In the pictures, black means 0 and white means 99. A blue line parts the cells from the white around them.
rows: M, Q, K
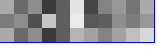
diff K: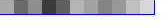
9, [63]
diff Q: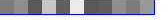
3, [31]
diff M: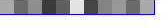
10, [45]

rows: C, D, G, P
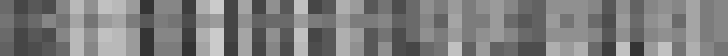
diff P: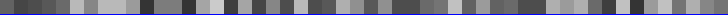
30, [27]
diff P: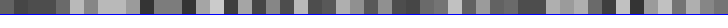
4, [34]
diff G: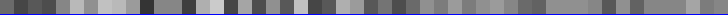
48, [56]
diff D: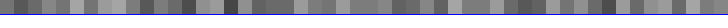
13, [45]

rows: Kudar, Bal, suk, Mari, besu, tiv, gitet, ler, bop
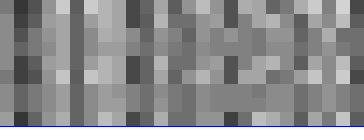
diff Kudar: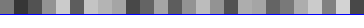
7, [79]
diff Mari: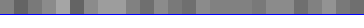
1, [54]
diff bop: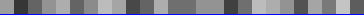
22, [36]

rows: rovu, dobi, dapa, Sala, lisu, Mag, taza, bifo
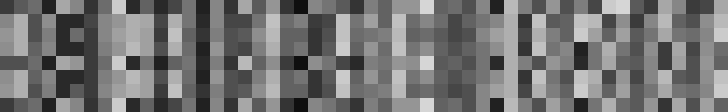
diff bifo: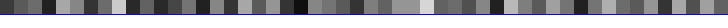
39, [31]
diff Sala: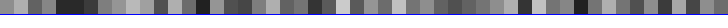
26, [38]
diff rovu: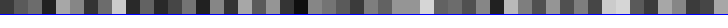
26, [20]
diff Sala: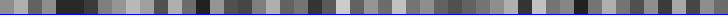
4, [52]
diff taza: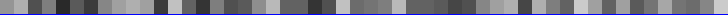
31, [42]

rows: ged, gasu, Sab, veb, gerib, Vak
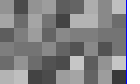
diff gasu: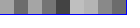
6, [70]
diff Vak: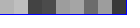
7, [39]
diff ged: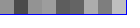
8, [53]
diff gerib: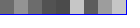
8, [57]
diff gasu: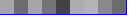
6, [70]
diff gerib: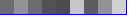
9, [77]
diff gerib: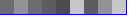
4, [32]

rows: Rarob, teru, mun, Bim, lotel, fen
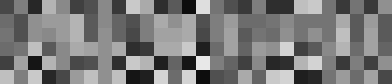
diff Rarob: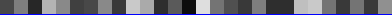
7, [31]
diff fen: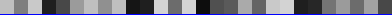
4, [15]
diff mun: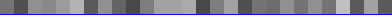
18, [35]
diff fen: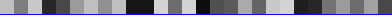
11, [12]
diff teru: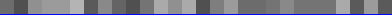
11, [49]
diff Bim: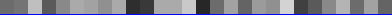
15, [12]

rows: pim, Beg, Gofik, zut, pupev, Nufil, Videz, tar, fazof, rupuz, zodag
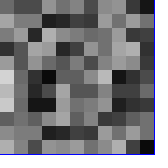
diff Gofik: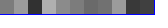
3, [15]
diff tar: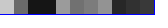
9, [12]

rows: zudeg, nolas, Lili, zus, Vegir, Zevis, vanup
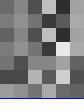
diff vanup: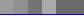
6, [38]
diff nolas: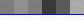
3, [45]
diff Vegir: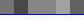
2, [31]
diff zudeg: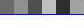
2, [52]

